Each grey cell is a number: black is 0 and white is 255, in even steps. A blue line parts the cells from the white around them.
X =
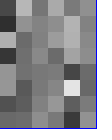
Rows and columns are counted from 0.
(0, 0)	72
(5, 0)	150
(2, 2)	129
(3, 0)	54
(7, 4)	58
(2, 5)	137
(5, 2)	121
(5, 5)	104
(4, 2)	120
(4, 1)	113
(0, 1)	183
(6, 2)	129
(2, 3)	156

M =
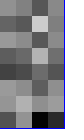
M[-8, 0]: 145
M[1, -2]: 204
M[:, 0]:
[145, 100, 153, 93, 66, 154, 149, 82]
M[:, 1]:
[129, 88, 140, 105, 75, 141, 177, 147]
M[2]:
[153, 140, 88, 139]
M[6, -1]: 156
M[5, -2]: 94
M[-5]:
[93, 105, 179, 111]
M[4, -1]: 84
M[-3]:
[154, 141, 94, 143]

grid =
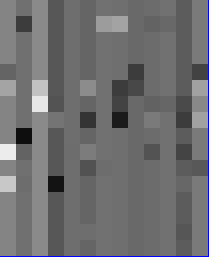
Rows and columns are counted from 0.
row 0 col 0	132
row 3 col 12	122
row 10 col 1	112
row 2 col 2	138
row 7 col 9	122
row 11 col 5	101
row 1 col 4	110
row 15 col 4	110
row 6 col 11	74
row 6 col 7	67
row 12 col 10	113
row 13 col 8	105
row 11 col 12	122
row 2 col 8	105
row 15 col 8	105
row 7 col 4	110
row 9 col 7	111
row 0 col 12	122
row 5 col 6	113
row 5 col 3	87
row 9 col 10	113
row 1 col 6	156
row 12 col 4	110
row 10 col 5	82
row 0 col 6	113
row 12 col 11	92
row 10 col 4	110
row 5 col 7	60
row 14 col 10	113
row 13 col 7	111
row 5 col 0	164
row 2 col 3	87
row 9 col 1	99
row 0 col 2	138
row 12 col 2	138
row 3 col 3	87

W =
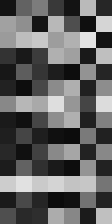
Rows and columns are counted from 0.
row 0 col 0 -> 19
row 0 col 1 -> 98
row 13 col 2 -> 46
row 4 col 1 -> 93
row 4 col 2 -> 53
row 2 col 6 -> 18
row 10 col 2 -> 48
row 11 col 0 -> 205
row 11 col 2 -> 202
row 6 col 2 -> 169
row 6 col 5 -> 69
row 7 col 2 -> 70
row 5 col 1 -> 13
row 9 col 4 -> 166
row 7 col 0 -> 26
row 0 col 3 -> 57
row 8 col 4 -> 12
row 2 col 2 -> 200
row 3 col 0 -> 51
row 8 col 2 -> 30
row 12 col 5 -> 115
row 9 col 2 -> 65
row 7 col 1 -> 16
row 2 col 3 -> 157
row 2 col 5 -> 226
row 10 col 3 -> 26
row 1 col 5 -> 15
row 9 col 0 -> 40
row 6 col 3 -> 222
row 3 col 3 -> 176

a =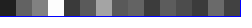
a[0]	32
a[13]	106
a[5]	90
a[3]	253
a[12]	59

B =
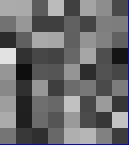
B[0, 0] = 171
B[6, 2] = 111
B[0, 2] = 92
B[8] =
[117, 56, 47, 104, 175, 182, 129, 60]
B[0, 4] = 64
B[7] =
[171, 31, 107, 85, 154, 75, 55, 195]
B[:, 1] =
[170, 151, 96, 49, 14, 48, 32, 31, 56]
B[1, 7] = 125
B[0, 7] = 73
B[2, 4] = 96
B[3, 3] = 67
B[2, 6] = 129
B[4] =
[150, 14, 87, 85, 149, 44, 82, 70]
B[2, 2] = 169

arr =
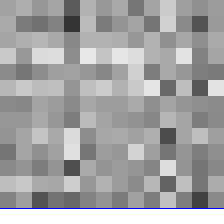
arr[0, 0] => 162
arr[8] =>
[148, 165, 197, 168, 219, 141, 167, 171, 160, 175, 76, 165, 192, 159]
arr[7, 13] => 138
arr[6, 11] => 149
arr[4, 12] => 127
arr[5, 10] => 106
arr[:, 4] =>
[91, 52, 136, 141, 162, 149, 137, 124, 219, 224, 80, 206, 104]
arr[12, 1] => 159
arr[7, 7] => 153
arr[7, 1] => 150
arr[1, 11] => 137
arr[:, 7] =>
[168, 148, 174, 231, 162, 179, 158, 153, 171, 151, 155, 156, 123]
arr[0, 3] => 165
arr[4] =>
[139, 118, 141, 159, 162, 151, 134, 162, 208, 124, 168, 151, 127, 122]
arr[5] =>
[184, 201, 188, 191, 149, 192, 205, 179, 201, 229, 106, 190, 87, 227]
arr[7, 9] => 135
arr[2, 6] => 178
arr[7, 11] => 166
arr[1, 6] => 123
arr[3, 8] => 220
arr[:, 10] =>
[203, 210, 144, 169, 168, 106, 164, 181, 76, 117, 221, 98, 193]
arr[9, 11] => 149
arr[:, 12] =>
[145, 83, 143, 129, 127, 87, 142, 125, 192, 126, 116, 118, 65]
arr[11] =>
[189, 199, 171, 167, 206, 151, 178, 156, 140, 184, 98, 191, 118, 172]
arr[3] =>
[201, 152, 219, 221, 141, 232, 197, 231, 220, 179, 169, 227, 129, 165]
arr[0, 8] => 118
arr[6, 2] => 164
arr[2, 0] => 165
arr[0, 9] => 164

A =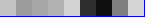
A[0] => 196
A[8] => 213
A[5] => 46
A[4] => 210

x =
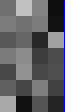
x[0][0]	111
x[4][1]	146
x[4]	[72, 146, 71, 78]
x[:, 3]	[14, 18, 161, 76, 78, 65, 36]
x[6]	[169, 16, 84, 36]
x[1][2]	124
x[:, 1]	[193, 113, 102, 140, 146, 70, 16]
